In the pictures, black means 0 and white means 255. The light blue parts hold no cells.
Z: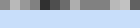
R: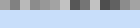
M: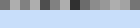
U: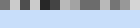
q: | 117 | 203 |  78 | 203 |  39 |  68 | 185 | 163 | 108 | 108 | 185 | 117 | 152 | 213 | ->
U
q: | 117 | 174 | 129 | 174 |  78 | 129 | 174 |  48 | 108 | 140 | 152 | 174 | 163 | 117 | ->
M

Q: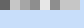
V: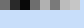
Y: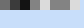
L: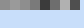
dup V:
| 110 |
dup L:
| 142 |
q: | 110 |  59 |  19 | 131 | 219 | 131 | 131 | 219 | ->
Y

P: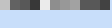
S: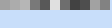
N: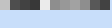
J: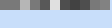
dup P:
| 88 |
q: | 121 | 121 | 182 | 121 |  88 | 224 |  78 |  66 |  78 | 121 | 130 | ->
J
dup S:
| 162 |

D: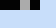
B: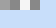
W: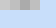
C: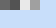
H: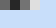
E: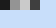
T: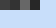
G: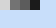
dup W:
| 191 |
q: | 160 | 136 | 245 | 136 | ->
B
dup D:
| 3 |
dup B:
| 136 |

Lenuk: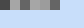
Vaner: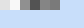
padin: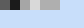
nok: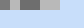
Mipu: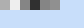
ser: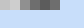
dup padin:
| 175 |
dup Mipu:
| 133 |
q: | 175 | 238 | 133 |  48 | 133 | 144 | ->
Mipu
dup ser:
| 110 |
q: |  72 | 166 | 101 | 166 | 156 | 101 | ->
Lenuk
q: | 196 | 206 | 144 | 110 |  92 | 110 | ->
ser

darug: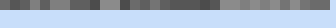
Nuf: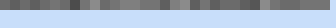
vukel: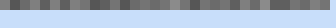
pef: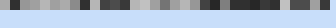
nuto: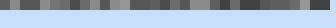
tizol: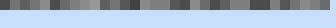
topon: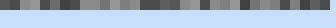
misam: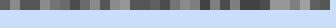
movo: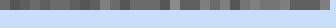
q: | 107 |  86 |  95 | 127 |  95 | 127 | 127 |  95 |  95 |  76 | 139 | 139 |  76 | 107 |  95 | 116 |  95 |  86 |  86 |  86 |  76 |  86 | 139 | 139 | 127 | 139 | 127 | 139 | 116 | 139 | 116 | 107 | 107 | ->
darug
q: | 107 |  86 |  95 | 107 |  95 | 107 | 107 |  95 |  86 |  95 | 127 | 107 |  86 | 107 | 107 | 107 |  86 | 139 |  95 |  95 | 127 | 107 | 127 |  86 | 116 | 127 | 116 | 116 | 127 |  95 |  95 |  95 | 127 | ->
movo
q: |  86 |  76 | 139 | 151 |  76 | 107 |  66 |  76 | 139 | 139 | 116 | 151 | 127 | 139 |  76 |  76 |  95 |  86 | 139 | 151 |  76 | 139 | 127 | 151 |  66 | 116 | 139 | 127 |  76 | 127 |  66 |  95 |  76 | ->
topon
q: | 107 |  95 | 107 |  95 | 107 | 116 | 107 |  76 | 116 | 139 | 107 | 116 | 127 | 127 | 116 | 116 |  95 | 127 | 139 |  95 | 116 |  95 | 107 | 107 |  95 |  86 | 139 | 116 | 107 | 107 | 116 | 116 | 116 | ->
Nuf

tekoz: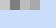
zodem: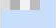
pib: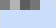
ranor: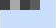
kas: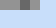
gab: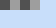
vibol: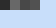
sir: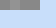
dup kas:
| 147 |
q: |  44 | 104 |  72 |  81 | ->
vibol
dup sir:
| 136 |
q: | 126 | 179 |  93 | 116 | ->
pib
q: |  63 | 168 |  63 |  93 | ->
ranor

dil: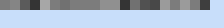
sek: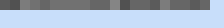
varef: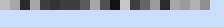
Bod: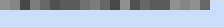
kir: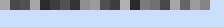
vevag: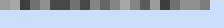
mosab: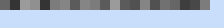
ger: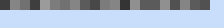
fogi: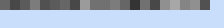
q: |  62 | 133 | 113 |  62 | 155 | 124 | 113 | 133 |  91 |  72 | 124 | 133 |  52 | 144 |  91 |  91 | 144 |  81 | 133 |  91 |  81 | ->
ger
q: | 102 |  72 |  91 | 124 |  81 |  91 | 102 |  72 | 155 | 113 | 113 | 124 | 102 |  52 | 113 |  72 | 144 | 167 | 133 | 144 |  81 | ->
fogi
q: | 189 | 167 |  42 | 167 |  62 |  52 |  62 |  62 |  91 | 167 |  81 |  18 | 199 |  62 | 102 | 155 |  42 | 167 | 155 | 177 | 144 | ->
varef

